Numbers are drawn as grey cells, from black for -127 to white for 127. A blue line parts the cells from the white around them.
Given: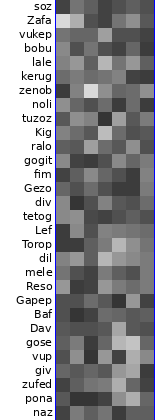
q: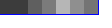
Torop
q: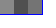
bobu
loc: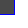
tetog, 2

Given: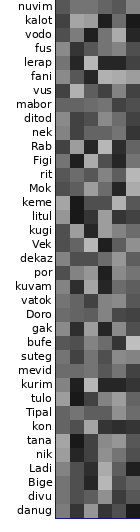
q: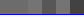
mevid
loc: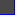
Doro, 4
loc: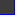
divu, 4
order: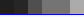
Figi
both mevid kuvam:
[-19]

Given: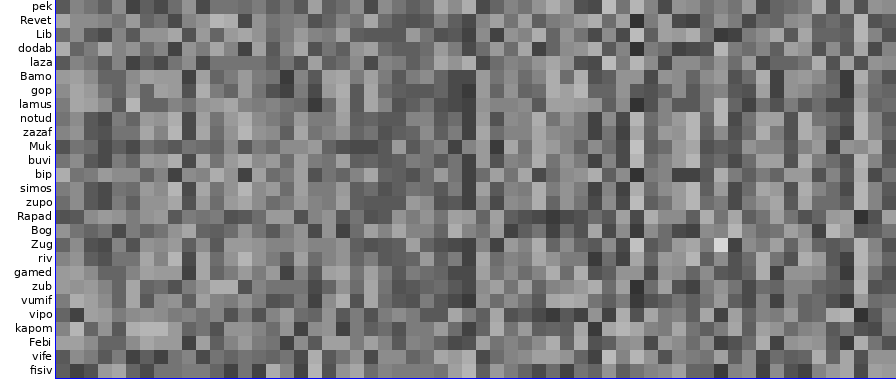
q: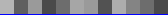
simos
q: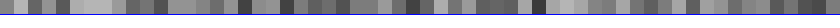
kapom
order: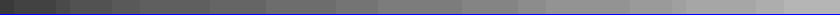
riv

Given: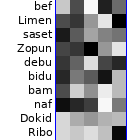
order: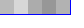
Dokid
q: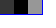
Zopun
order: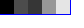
Limen

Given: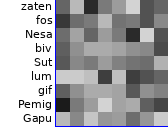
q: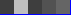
lum
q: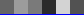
Nesa
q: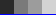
zaten
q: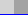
Pemig

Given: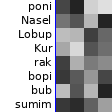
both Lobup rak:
[-64]
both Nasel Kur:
[-43]
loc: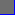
Kur, 3

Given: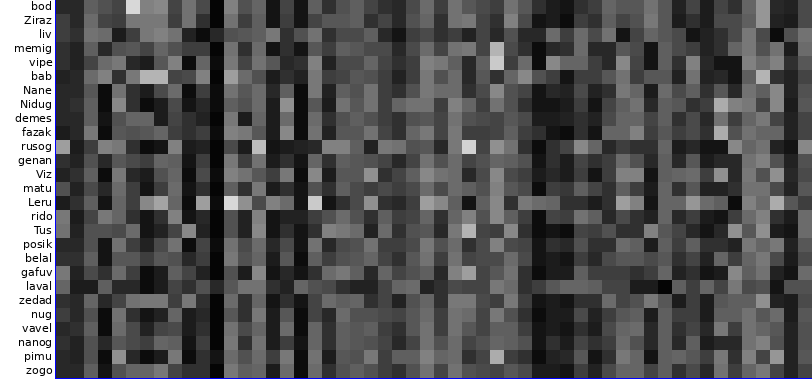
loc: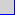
rusog, 29
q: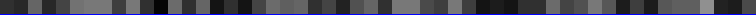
zedad
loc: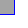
Leru, 7
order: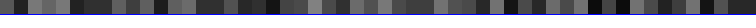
posik
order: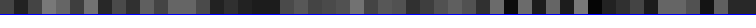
demes
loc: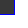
matu, 36

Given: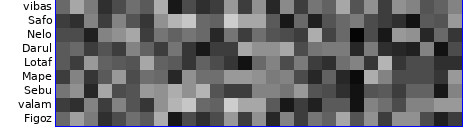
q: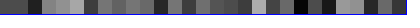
Nelo
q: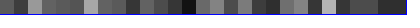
Lotaf
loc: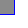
vibas, 16
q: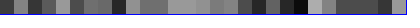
Mape
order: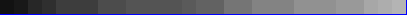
Sebu
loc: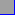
Figoz, 1
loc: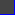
Nelo, 19

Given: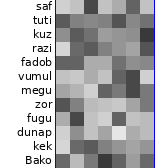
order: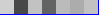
fugu
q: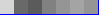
kek
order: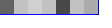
saf

